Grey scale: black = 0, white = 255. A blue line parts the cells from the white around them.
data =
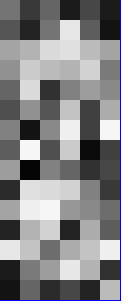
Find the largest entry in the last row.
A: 187
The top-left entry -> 116
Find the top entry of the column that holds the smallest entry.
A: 57
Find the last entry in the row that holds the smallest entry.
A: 71
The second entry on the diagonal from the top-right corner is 93
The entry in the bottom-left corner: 19
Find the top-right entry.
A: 27
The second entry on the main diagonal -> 35
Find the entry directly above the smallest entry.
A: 246
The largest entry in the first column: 231
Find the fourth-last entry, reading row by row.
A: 43
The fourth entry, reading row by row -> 27
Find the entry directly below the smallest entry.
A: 224
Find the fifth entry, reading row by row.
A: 71
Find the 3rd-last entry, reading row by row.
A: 71

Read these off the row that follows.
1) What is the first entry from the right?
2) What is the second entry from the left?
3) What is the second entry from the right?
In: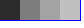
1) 192
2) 125
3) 163

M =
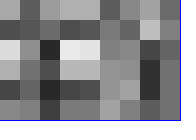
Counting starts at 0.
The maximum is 233
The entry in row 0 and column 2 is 155
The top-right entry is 107
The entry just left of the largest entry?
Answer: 41
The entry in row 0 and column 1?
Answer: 93
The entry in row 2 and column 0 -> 219
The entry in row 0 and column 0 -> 168
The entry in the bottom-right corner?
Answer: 114
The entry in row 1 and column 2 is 107
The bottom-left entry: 136
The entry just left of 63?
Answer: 128
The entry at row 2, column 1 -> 142
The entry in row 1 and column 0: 78

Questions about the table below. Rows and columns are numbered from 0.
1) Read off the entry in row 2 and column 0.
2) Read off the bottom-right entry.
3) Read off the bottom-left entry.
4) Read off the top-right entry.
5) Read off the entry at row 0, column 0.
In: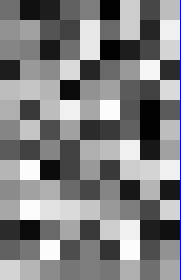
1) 133
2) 167
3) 212
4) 189
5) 111

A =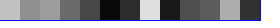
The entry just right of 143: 157
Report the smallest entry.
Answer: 9
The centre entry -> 44
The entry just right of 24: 78
